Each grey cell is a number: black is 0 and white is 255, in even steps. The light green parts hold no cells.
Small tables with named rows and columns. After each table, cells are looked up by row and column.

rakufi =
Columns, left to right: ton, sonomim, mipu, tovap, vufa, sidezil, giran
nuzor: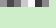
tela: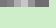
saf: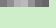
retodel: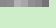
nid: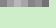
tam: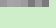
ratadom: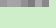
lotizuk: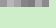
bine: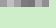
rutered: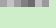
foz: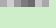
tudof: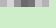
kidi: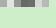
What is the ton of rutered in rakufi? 165
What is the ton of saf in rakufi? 123
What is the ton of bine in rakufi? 158
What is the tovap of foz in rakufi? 124
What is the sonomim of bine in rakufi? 191
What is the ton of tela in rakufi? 120
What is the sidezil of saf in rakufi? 112
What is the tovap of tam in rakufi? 156
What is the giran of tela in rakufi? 111
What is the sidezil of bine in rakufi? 178
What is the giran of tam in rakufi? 123
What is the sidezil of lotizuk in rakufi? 173
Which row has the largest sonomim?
kidi

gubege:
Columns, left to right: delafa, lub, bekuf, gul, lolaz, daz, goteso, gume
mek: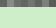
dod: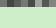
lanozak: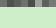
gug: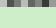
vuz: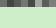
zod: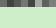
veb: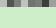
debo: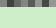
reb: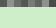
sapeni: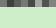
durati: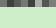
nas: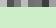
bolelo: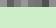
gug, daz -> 131
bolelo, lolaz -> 120
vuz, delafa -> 111
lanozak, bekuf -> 94
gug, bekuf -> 122
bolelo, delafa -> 150
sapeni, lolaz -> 73
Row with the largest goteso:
reb

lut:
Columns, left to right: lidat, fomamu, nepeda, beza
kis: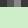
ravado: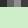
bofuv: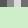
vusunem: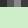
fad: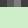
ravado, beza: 63
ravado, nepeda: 142
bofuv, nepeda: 219
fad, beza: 64
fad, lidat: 63
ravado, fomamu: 100
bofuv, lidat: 87

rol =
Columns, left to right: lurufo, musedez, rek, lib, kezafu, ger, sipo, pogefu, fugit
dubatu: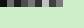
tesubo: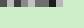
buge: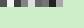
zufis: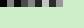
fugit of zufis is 152
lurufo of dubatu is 13
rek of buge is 64
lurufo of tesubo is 82
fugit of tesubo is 183
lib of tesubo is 138
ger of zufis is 36
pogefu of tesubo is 28
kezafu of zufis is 133
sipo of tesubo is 111
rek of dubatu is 31
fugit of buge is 168
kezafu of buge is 223
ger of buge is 103
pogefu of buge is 34
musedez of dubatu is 108

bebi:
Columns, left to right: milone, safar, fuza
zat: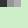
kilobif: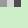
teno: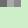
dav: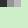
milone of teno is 109
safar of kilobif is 214
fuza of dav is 186
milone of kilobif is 154
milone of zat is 52
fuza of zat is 175
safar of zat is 150
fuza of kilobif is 77
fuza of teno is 139
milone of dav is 48
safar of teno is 170
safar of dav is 150
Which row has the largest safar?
kilobif

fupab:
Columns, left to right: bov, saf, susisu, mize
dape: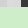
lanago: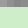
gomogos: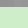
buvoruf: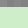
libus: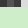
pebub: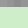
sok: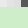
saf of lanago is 144
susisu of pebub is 141
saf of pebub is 148
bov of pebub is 153
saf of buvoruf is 130
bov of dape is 210
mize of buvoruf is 130
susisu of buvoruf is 135
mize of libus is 220
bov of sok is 234
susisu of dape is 218
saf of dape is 219
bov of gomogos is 147
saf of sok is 227
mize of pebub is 149
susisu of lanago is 135
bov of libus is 56
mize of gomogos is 150

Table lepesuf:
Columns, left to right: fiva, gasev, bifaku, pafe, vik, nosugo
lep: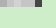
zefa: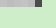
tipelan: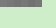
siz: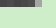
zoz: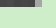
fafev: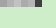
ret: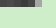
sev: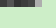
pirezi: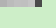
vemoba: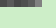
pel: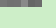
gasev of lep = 198
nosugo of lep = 70
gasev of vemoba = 90
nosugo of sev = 174
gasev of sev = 84
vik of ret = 71
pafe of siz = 72
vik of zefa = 189
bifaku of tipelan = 115
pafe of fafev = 171
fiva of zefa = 193
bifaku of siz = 68
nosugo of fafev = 64
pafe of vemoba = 79

